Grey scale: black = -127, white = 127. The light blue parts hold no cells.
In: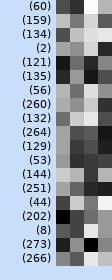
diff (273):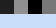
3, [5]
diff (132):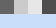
0, [-17]
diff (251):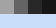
3, [-96]
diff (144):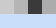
3, [53]
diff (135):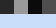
2, [-105]
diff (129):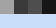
3, [-96]

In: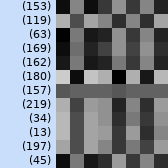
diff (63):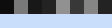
0, [-125]
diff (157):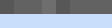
3, [-29]
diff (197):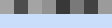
3, [5]
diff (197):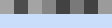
4, [-71]
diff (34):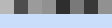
2, [36]
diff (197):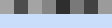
4, [-71]
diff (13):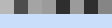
4, [-71]

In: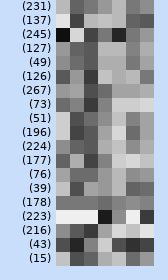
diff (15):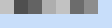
6, [24]
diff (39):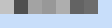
4, [57]
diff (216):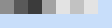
4, [87]
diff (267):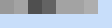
3, [-19]
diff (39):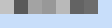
1, [-48]
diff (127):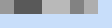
1, [-28]
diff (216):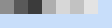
3, [35]

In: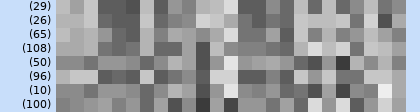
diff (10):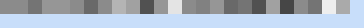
22, [1]
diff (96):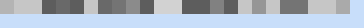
7, [-34]
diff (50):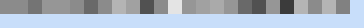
11, [22]

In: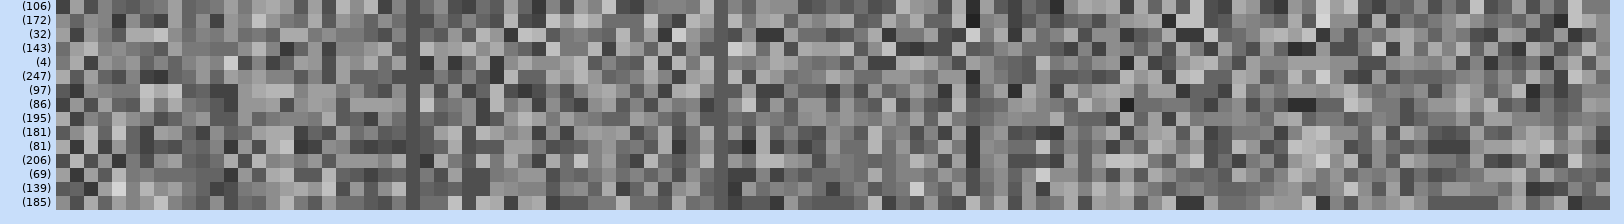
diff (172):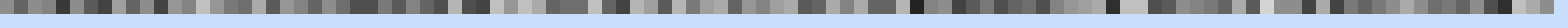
39, [-17]
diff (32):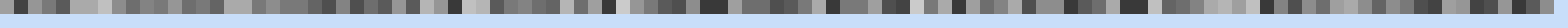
93, [3]
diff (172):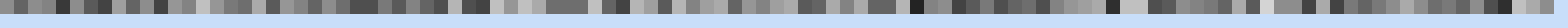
49, [-6]
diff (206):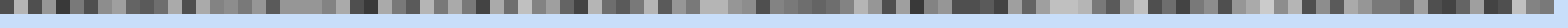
14, [53]
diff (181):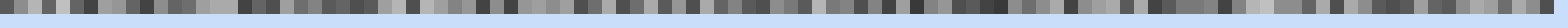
39, [22]

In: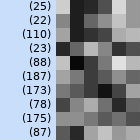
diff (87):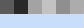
4, [24]
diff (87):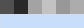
0, [-37]
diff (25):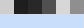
5, [24]
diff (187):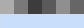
0, [35]
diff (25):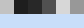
0, [78]
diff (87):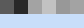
5, [44]
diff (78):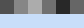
0, [-58]

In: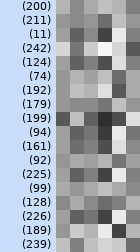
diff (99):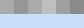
4, [42]
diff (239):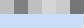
5, [-18]
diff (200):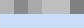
4, [52]
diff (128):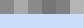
3, [-18]

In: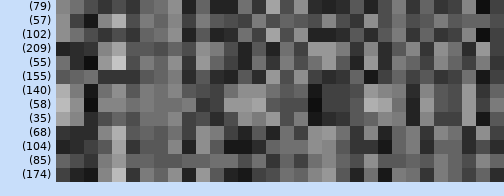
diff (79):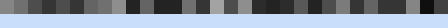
28, [-62]
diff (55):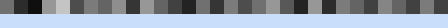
31, [-74]
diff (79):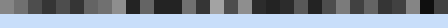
25, [-74]
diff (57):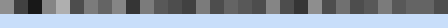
9, [-62]

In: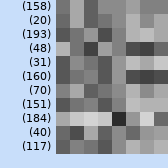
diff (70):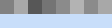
2, [-31]
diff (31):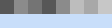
4, [22]
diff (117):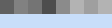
3, [-40]
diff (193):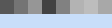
3, [-50]
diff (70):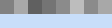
5, [51]

